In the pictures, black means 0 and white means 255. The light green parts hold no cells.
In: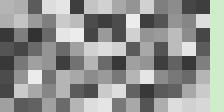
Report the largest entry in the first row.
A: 229
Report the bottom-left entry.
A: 160
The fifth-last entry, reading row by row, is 84
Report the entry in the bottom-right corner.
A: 215
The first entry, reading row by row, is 181
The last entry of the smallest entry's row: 70
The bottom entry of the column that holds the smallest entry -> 98
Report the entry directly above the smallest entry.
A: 154
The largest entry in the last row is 229
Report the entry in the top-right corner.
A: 62
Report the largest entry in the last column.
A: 221
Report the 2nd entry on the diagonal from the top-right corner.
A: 134
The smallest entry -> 50
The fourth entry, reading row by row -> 221
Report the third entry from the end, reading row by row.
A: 221
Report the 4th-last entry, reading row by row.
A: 174
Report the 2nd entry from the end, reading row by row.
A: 209
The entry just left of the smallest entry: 127

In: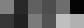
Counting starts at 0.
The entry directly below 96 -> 123
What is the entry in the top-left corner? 129
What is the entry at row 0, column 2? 96
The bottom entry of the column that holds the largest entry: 191

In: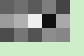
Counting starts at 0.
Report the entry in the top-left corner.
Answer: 97
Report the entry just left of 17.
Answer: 239
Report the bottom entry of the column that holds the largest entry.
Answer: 83
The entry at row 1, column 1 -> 176

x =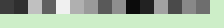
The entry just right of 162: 74
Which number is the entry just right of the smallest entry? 34
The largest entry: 240
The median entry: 110

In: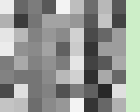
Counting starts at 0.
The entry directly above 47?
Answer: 66
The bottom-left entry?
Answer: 196
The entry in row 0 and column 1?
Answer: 103
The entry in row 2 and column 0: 229
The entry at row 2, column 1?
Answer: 184
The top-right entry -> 88
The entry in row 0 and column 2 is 124
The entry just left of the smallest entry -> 96
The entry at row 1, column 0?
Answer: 177
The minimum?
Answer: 40
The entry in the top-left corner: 236
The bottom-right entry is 177
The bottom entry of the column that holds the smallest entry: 103
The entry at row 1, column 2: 117

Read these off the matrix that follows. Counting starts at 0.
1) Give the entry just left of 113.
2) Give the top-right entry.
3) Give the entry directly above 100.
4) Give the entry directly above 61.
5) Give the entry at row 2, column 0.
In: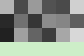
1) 41
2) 208
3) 54
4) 140
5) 33

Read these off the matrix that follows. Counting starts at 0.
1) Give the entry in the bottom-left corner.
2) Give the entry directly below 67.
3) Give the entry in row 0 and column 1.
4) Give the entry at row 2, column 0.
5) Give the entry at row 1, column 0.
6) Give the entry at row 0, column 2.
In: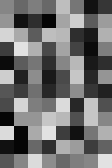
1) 86
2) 184
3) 104
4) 213
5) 149
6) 126

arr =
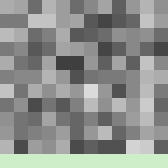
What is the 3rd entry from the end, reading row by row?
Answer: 211
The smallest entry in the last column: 69
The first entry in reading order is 172
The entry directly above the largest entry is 116
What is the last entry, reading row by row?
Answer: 95
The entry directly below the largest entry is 187
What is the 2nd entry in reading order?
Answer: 164
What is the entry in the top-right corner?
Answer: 144
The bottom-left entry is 180
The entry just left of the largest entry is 151
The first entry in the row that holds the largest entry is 195
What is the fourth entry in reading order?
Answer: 180
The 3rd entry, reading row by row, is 108
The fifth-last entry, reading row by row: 81
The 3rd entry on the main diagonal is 108
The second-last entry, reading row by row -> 203
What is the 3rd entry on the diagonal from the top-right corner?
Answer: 136
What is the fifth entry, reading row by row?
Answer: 157
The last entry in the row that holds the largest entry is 122

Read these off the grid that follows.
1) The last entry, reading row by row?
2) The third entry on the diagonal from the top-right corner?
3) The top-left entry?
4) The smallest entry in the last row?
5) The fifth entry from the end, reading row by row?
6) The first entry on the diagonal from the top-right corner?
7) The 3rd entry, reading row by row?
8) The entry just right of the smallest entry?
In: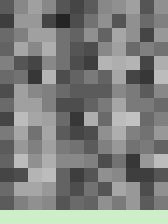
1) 122
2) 144
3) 91
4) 85
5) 144
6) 144
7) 160
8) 77
